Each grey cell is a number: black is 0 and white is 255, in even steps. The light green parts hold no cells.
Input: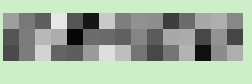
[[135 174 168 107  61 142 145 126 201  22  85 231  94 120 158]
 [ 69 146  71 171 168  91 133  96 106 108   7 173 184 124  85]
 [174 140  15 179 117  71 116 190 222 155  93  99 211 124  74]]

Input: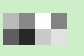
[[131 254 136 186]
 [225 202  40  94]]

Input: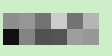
[[181 115 204 115 150 142]
 [151 158  84  81 131  16]]

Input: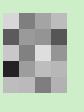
[[188 164 127 215]
 [ 86 148 154  91]
 [149 222 129 200]
 [183 189 157  35]
 [178 126 186 189]]

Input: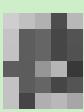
[[184  77 177 192 206]
 [ 83  70 101  93 195]
 [ 81  70 101  93 194]
 [ 56 181 150  92  93]
 [ 84  70 101  92 194]
 [166 184 175  69 194]]

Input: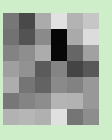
[[198 179 225 171  73 119]
 [220 170   6 138  83 114]
 [161 102   7 172 142 131]
 [ 88  68 132  91 146 159]
 [152 130 138  99 117 173]
 [152 178 180 141 132 119]
 [141 117 224 176 182 178]]

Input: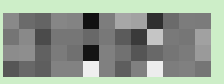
[[123 124 107  47 162 167 125  17 131 134 100 107 137]
 [161 118 121 197  58  91 120 104 118 118  75 137 117]
 [154 123 117 104  85 113 128  20 112 123  97 142 140]
 [117 128 125 237 128  94 128 239 130 130  94 104  86]]

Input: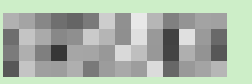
[[161 163 148 128 182 232 144 205 122 101 111 135 164 177]
 [105 154 224  66 153 223 143 181 202 143 136 170 196 110]
 [ 87 147 175  68 152 191 217 152 165 166  55 127 175 123]
 [182 164 153 103 219 157 169 156 121 175 157 159 196  87]]
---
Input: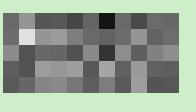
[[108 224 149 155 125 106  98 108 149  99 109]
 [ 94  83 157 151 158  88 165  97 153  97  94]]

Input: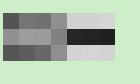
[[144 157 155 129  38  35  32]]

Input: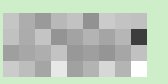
[[193 172 196 148 163 179 165 182  61]
 [203 189 165 232 161 179 215 180 254]]

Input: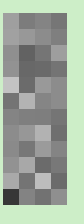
[[161 152 140 127]
 [146 104 106 116]
 [116 179 133 140]
 [140 151 178 111]
 [146 168 107 120]
 [ 55 131 114 143]]

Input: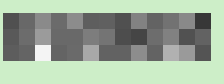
[[ 89 108 155 105 105 125 116  77  69 109 129  81  98]]

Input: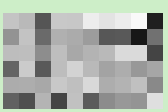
[[147 195 106 176 171 156  87  89  23 113]
 [100 203  89 189 211 185 163 173 152 166]
 [ 97  79 180  68 193  91 140 152 148 223]]
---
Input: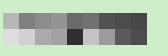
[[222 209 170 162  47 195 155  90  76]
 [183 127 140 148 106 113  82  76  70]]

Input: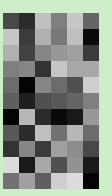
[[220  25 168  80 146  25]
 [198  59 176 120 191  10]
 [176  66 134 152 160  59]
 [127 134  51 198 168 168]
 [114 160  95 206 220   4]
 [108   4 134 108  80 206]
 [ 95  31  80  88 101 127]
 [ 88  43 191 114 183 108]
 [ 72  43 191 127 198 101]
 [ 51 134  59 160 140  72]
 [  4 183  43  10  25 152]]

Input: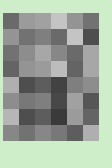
[[182  78  93  58 155 100]
 [175  78  93  66 127 141]
 [148 114 127 106 196  78]
 [141 120 127  72 161  86]
 [135 114 135 120  93 175]
 [114 141 167 135 106 167]
 [106 155 161 196 148 114]
 [100 148 155 188 100 167]]

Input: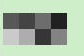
[[202 173  54 131]
 [ 88  68 109  33]]

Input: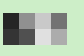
[[ 52  80 224 172]
 [ 37 144 201 115]]

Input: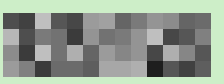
[[183  78 122 114  59 148 114 122 148 191  71  86 128]
 [155 128  59 107 107  94 167 167 175  30  86  65  94]
 [140  59 191 114 175 101 155 134 148  71 175 134  86]
 [ 78  65 191  86  71 155 161 101 122 148 140 101 107]]

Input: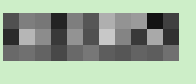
[[105 112  99  72 105 119  93  86  99  93 112]
 [ 80 126 119  35 126  86 175 147 155  19  64]
 [ 42 182 140  57 147  80 200 132  57 169  49]]
